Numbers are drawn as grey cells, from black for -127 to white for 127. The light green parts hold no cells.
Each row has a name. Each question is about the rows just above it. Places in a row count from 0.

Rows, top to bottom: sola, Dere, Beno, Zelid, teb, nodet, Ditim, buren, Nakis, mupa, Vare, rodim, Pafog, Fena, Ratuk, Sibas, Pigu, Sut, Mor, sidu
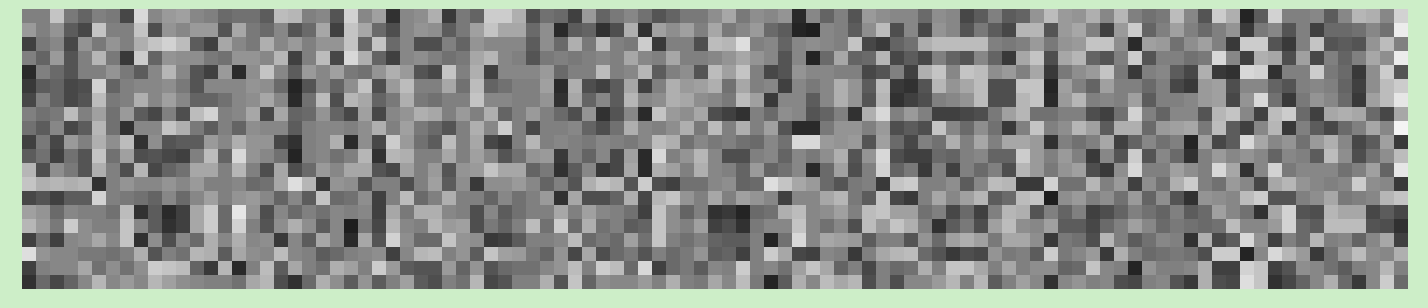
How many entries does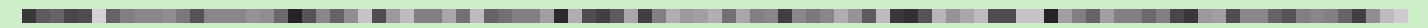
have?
99
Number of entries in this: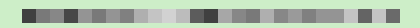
27
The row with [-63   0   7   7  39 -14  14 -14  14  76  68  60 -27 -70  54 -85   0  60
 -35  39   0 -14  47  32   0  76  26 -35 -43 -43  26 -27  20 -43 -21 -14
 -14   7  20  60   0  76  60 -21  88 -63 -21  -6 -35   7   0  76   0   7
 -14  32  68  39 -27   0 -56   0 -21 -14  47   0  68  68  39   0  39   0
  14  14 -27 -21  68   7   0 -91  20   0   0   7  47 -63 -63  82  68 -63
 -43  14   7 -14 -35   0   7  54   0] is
Mor
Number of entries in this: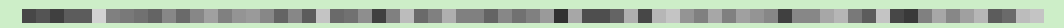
73
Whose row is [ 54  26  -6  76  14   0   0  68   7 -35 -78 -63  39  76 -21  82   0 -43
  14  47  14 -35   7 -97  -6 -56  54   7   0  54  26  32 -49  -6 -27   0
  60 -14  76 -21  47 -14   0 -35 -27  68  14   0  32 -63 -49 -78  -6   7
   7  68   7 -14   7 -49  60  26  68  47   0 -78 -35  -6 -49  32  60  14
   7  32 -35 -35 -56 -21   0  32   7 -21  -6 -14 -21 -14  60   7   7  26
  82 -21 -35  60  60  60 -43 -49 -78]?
Sibas
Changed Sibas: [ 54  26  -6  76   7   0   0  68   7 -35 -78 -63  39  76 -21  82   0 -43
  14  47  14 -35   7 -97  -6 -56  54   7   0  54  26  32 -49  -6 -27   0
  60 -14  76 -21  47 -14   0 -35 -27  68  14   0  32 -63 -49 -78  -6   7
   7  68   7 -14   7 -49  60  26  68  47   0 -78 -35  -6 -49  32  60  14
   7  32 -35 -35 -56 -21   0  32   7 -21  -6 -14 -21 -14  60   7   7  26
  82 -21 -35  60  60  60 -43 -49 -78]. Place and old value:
4, [14]

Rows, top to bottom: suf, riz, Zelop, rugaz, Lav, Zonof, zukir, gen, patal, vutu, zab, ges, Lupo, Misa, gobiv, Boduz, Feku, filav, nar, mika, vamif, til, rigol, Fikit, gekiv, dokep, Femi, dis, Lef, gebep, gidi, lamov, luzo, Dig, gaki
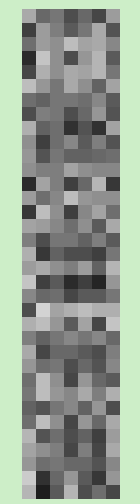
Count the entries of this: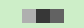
3
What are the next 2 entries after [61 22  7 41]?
[-1 47]
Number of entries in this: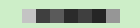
7

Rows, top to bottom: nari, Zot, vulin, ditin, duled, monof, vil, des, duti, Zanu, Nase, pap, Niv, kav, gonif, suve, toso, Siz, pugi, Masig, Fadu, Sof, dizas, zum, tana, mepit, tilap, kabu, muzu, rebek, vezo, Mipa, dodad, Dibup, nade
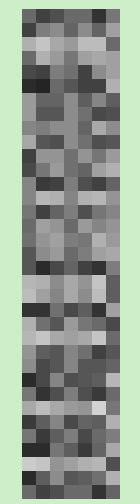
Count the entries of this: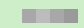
4
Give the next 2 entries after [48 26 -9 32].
[40 32]

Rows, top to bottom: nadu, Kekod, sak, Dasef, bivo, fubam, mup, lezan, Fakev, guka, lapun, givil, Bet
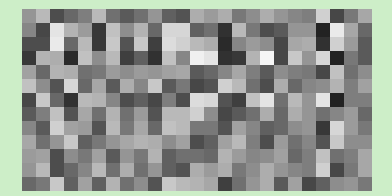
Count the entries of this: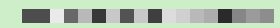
18
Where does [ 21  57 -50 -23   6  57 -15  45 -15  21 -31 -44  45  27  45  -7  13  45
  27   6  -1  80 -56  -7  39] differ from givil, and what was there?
18, [21]
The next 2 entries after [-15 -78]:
[57 -7]
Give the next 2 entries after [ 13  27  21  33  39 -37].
[-23   6]

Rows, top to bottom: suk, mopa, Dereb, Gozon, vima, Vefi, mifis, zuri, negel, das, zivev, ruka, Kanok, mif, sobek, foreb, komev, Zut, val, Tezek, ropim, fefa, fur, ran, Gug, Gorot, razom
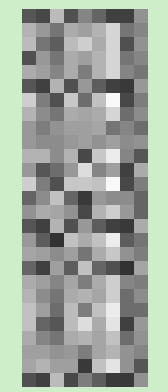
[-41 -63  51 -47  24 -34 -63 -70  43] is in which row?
foreb
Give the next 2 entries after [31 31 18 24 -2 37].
[51 18]
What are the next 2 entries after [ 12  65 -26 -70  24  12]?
[ 12 -26]

